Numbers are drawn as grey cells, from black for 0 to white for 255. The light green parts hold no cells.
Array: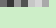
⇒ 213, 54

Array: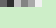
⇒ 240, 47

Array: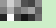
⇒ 251, 21

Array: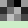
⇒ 191, 1

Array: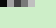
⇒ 191, 9

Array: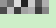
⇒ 220, 33
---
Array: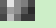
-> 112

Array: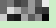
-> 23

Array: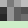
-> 95

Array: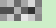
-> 107

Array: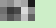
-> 111

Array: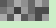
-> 197
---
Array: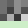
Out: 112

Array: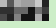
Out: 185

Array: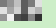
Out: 123

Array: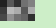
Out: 33

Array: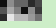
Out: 15

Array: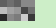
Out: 96

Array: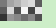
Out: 121

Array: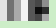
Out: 227
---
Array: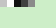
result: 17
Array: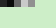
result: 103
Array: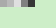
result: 223
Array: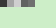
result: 207
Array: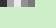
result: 234
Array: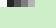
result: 83
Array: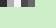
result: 245
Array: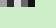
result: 218
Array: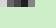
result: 72
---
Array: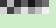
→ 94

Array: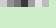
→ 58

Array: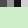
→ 209

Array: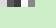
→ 248

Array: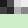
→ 237

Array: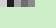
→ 111

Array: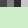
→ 199

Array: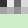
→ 218

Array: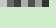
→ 174
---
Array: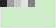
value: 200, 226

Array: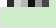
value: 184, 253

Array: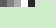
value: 171, 252

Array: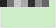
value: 170, 200

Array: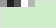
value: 84, 252

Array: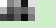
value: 107, 250
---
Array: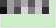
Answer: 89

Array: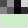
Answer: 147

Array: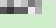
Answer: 193

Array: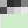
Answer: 45

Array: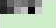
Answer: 114

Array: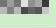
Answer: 144
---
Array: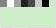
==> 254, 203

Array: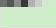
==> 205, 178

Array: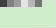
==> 228, 183

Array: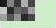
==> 200, 174

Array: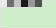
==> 235, 196

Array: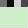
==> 209, 114

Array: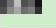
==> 191, 166

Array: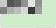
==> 229, 214

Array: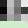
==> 233, 204

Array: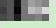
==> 217, 191
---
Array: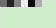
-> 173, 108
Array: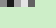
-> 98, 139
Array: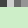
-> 149, 67
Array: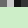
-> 53, 106
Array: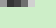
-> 208, 154
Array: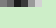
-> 211, 125
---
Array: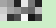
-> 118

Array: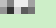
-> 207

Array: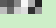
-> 221

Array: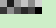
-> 40

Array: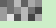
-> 185

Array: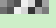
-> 51

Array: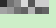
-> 179

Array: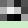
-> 241

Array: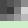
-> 57
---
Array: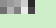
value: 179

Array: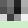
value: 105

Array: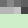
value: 181

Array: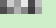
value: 118

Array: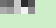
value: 159

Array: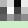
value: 251

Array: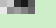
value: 142
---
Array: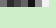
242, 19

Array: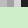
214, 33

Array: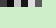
222, 9

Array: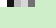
255, 21

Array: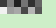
241, 33

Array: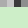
200, 59
